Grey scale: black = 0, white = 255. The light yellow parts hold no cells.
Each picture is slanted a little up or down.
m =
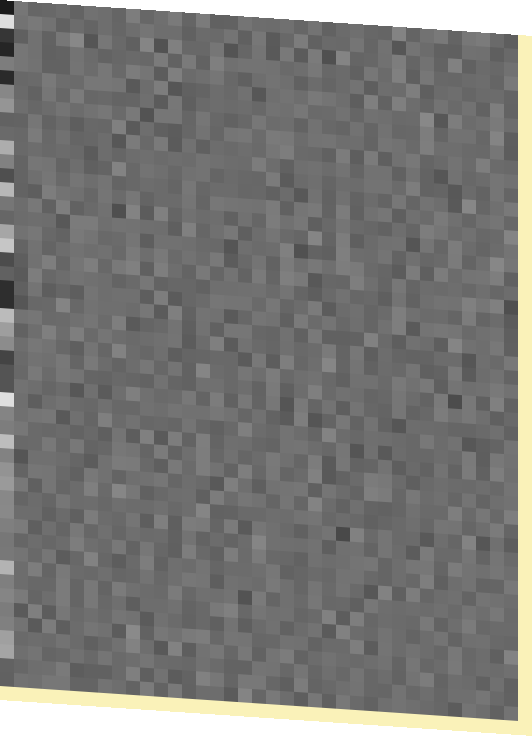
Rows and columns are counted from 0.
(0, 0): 27
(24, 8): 130
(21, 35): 115
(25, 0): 68
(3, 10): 104
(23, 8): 109
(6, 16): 107
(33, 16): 127
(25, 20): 105
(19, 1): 90
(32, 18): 104
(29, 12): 102
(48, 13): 98
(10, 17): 108
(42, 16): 128
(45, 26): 110
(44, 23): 107
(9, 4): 113
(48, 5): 100
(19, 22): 94
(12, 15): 108
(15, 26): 107
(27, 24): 94
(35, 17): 106
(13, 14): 101
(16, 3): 104
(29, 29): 104
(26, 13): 98
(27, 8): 110
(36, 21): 97
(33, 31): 112
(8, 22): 115
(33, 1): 100
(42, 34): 104
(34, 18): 114
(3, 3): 97
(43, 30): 109
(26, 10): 99
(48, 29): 111
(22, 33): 113

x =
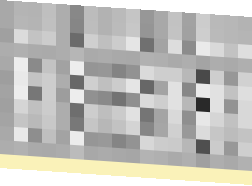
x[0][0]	168
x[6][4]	157
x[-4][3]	204
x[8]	[164, 196, 185, 200, 173, 120, 197, 183, 194, 212, 134, 166, 208, 153, 219, 198, 188, 195]
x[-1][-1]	177
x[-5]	[163, 237, 119, 205, 157, 237, 145, 138, 115, 143, 218, 206, 225, 184, 41, 225, 147, 216]
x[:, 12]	[194, 195, 221, 170, 206, 225, 225, 217, 208, 202, 170]
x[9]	[169, 233, 142, 191, 163, 236, 150, 153, 133, 147, 215, 204, 202, 183, 79, 203, 152, 207]
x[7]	[160, 213, 192, 204, 173, 110, 205, 190, 203, 225, 117, 164, 217, 143, 231, 213, 193, 216]
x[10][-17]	177
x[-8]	[173, 176, 171, 170, 173, 182, 170, 172, 169, 168, 177, 175, 170, 174, 164, 173, 170, 175]
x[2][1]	219
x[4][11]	206
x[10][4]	172
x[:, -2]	[183, 183, 194, 170, 151, 194, 147, 193, 188, 152, 169]
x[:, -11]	[178, 178, 191, 172, 151, 191, 138, 190, 183, 153, 171]
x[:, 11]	[168, 168, 163, 175, 206, 163, 206, 164, 166, 204, 176]
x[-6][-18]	158
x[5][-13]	104
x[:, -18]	[168, 168, 160, 173, 169, 158, 163, 160, 164, 169, 173]
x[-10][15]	186
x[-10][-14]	173
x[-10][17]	181
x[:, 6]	[188, 189, 207, 170, 149, 207, 145, 205, 197, 150, 168]
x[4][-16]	138
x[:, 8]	[186, 187, 204, 169, 132, 204, 115, 203, 194, 133, 168]

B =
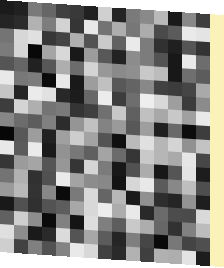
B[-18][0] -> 27
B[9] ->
[7, 88, 157, 33, 160, 205, 163, 84, 16, 186, 224, 182, 212, 145, 195]
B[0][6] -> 33
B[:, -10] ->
[57, 53, 175, 25, 108, 25, 28, 52, 149, 205, 120, 53, 163, 122, 168, 21, 84, 233]
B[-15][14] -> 109
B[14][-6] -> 233
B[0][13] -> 136
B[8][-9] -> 193
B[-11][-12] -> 116
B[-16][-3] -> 32
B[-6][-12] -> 81
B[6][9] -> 110
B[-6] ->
[115, 177, 49, 81, 234, 163, 140, 136, 19, 215, 232, 91, 136, 190, 78]
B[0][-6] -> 122
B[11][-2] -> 227
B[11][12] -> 85
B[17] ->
[207, 66, 128, 82, 131, 233, 216, 65, 42, 178, 63, 177, 174, 227, 29]
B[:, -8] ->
[208, 115, 202, 88, 152, 192, 236, 112, 131, 84, 164, 123, 136, 101, 236, 127, 92, 65]
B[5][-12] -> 11
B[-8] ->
[232, 91, 235, 26, 146, 120, 96, 164, 107, 54, 201, 182, 170, 230, 71]
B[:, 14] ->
[62, 228, 51, 109, 92, 169, 139, 233, 61, 195, 71, 29, 78, 30, 217, 188, 79, 29]
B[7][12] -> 200
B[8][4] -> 44
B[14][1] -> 81
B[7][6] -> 63
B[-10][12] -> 105
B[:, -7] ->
[36, 174, 97, 34, 138, 88, 61, 200, 154, 16, 107, 24, 19, 183, 172, 93, 37, 42]
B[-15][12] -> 24
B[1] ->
[36, 43, 178, 125, 211, 53, 232, 115, 174, 119, 172, 74, 91, 234, 228]
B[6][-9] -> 104
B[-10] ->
[135, 108, 93, 128, 44, 149, 193, 131, 154, 88, 158, 32, 105, 12, 61]

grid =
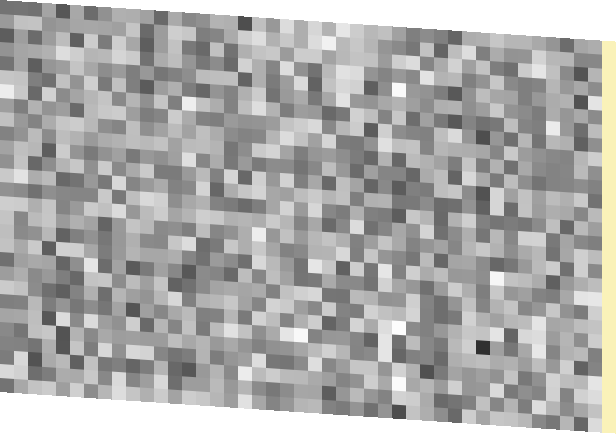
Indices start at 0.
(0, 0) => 115
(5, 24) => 226
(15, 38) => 184
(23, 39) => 152
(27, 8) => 221
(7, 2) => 178
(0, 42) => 173
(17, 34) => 142
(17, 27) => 230
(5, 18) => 204
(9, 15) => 180
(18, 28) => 166
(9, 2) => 187
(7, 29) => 132
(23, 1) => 117
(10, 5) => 148
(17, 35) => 246
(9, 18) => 202
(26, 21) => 166
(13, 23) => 135
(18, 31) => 156
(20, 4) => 95
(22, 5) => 138
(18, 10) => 122
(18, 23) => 170
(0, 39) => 149
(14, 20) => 182
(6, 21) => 157
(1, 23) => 241
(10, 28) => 133
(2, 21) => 204
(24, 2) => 116
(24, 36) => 195
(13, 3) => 143
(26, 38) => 221
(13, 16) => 123
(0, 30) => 140
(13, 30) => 181
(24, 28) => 210

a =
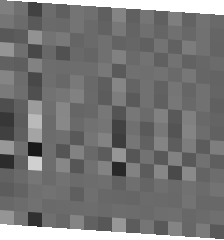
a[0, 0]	127
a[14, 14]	107
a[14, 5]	108
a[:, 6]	[111, 106, 106, 101, 109, 105, 106, 104, 113, 117, 105, 113, 109, 111, 109, 97]
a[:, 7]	[95, 98, 112, 112, 120, 94, 92, 119, 117, 131, 92, 131, 111, 104, 106, 87]
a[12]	[98, 106, 118, 107, 114, 107, 109, 111, 97, 111, 101, 111, 106, 113, 107, 115]
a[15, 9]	92
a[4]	[97, 94, 130, 109, 108, 109, 109, 120, 90, 112, 111, 114, 106, 119, 102, 100]
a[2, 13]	124
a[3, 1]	111
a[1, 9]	100
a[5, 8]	134
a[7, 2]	156
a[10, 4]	85
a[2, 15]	100
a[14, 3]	106
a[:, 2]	[66, 89, 146, 72, 130, 72, 79, 156, 186, 164, 25, 208, 118, 111, 113, 48]
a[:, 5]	[116, 116, 101, 105, 109, 121, 129, 102, 106, 89, 130, 86, 107, 95, 108, 132]
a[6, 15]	96
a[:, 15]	[105, 101, 100, 107, 100, 101, 96, 100, 97, 126, 95, 109, 115, 104, 111, 89]
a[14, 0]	104
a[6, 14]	113
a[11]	[44, 97, 208, 109, 135, 86, 113, 131, 40, 130, 92, 135, 74, 138, 100, 109]
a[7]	[78, 96, 156, 111, 135, 102, 104, 119, 84, 119, 107, 129, 89, 128, 105, 100]
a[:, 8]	[132, 120, 99, 129, 90, 134, 125, 84, 66, 61, 150, 40, 97, 103, 109, 151]
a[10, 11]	89
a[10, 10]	114
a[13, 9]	102
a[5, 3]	110
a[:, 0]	[127, 117, 88, 149, 97, 133, 122, 78, 55, 64, 152, 44, 98, 92, 104, 149]
